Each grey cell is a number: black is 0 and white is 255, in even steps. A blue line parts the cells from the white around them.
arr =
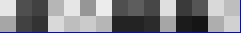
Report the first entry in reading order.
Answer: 230
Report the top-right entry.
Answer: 190
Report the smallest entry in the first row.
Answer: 58
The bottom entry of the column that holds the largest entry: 182
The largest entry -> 236
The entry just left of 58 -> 223
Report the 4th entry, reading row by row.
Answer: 182
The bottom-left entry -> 166
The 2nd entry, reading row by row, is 79

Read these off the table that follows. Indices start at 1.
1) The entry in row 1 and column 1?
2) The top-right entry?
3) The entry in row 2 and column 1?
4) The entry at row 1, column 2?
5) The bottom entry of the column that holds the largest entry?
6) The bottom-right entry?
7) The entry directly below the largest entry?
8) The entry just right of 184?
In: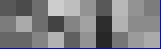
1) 88
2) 124
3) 124
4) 75
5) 178
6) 170
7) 67
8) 147

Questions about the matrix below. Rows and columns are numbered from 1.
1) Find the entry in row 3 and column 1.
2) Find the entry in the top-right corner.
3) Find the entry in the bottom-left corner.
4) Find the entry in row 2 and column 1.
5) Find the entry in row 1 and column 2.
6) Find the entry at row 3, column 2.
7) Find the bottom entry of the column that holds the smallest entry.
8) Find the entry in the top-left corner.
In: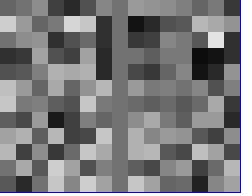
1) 114
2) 56
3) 88
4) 206
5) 114
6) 141
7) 33
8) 100

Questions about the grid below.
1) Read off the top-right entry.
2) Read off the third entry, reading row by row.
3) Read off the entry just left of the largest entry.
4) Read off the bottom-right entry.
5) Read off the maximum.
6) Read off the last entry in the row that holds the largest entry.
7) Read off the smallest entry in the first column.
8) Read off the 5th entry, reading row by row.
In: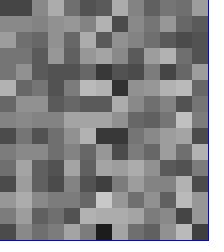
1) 157
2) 137
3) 103
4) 63
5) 200
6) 151
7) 69
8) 111

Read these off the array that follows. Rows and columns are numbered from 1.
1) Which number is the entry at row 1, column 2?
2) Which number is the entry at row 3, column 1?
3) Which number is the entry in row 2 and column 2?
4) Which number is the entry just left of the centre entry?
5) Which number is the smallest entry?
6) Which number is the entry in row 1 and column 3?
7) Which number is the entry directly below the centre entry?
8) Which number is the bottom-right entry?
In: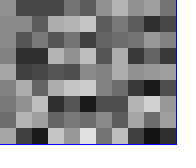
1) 72
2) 137
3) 137
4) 79
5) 18
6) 72
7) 203
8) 48

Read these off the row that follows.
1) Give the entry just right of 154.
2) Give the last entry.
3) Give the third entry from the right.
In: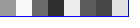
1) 248
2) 224
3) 92

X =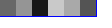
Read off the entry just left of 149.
104
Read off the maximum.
201

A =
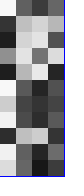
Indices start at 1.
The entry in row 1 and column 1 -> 248
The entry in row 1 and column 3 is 60
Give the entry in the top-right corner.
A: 102
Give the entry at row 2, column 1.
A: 52
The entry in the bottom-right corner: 60
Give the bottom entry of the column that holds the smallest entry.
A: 23
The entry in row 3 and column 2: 212
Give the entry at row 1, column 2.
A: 96
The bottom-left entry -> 220
